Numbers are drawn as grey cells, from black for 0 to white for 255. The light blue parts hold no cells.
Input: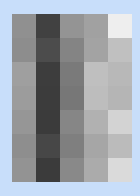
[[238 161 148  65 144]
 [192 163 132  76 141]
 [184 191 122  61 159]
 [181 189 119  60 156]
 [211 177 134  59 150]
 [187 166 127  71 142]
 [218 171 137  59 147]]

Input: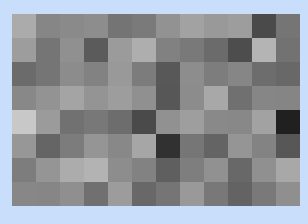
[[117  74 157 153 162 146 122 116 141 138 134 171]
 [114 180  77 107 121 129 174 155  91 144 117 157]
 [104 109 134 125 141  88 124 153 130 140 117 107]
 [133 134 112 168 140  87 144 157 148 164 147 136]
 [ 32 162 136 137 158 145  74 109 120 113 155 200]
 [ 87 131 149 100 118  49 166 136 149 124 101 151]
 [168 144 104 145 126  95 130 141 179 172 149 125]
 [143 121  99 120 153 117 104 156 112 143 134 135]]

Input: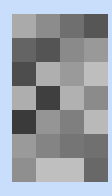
[[ 86 111 140 170]
 [153 138  84 100]
 [190 154 175  77]
 [139 177  63 174]
 [185 127 149  58]
 [112 117 132 154]
 [104 191 191 143]]

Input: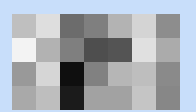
[[141 212 179 127 108 222 191]
 [171 224  84  78 127 178 243]
 [138 190 182 129  15 214 153]
 [135 197 162 162  27 190 169]]

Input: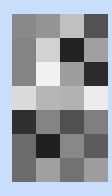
[[ 82 192 148 137]
 [160  34 210 132]
 [ 43 158 241 133]
 [236 178 182 218]
 [127  80 132  48]
 [ 92 136  32 107]
 [157 114 160 108]]

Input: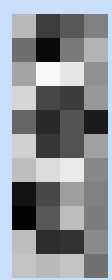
[[129  88  62 185]
 [179 122  10 111]
 [144 230 247 164]
 [151  60  71 214]
 [ 27  84  41 102]
 [161  82  54 208]
 [136 234 219 190]
 [129 158  72  18]
 [125 189  88   3]
 [138  50  44 190]
 [113 196 186 195]]

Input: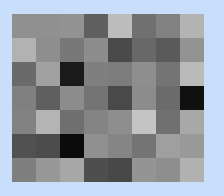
[[179 129 112 188  95 146 144 144]
 [147  90 104  74 141 120 142 178]
 [186 116 142 124 127  26 161 106]
 [ 16 107 140  73 115 140  95 128]
 [168 112 196 142 132 111 180 130]
 [153 159 116 133 144  11  76  81]
 [177 142 148  72  78 167 151 127]]

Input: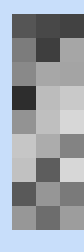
[[ 66  72  85]
 [166  62 124]
 [164 167 137]
 [201 188  45]
 [215 191 147]
 [131 172 198]
 [215  93 193]
 [122 150  89]
 [157 109 151]]
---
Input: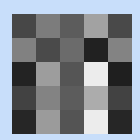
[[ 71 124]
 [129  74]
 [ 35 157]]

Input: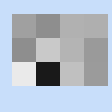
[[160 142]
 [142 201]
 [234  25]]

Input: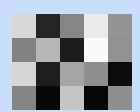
[[215  37]
 [130 182]
 [214  30]]

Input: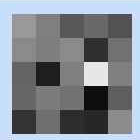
[[151 127]
 [137 126]
 [100  30]]

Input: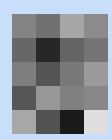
[[132 113]
 [103  39]
 [126  84]]

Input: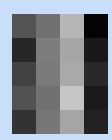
[[ 84 113]
 [ 39 125]
 [ 66 122]]
